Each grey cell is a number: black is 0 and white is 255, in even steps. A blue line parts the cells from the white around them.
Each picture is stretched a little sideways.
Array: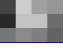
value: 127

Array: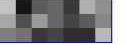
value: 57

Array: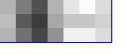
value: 70

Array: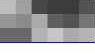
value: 179

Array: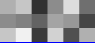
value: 59

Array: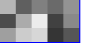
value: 215

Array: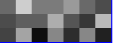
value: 14

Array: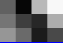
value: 27
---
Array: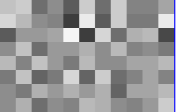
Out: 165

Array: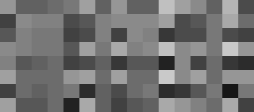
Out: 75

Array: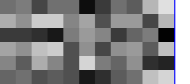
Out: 224

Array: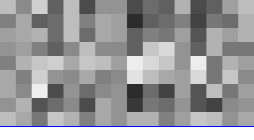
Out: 189

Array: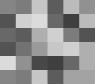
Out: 145

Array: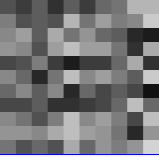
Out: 181
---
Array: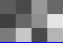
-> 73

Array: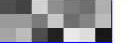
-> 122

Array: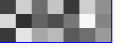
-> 57

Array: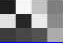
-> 246

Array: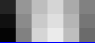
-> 213

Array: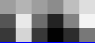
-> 140

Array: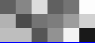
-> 96

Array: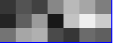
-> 185
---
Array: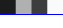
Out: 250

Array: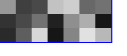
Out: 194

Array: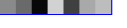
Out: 210

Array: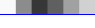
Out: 96

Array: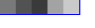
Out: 163

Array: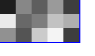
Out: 154

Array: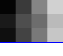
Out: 209
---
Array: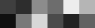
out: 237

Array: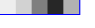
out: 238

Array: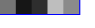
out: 190

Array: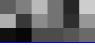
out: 205

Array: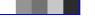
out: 254

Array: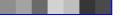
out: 210

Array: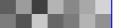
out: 212
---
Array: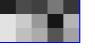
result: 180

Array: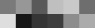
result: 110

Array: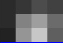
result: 107

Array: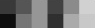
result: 209

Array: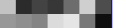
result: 77

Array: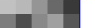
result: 57

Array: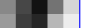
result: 214
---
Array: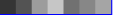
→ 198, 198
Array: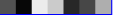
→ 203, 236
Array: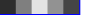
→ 227, 227
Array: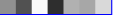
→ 46, 249
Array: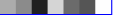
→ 213, 254
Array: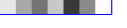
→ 200, 252
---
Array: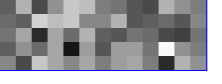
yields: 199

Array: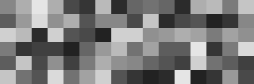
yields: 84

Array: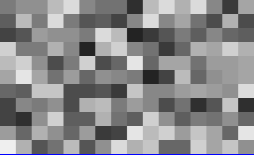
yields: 85

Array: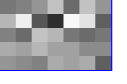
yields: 129

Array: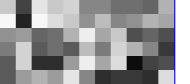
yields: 178
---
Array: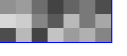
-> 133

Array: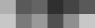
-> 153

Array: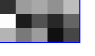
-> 82

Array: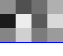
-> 90

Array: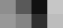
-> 48

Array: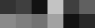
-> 115

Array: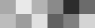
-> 224

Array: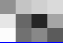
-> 36

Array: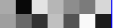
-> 50
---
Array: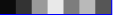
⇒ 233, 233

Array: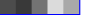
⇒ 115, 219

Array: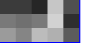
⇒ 121, 210

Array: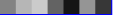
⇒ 99, 203

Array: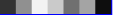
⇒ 202, 243

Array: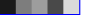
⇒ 157, 218

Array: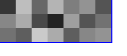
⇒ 35, 202
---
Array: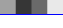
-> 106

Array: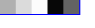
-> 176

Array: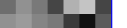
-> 155

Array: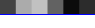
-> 98

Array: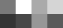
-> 170

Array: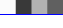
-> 96
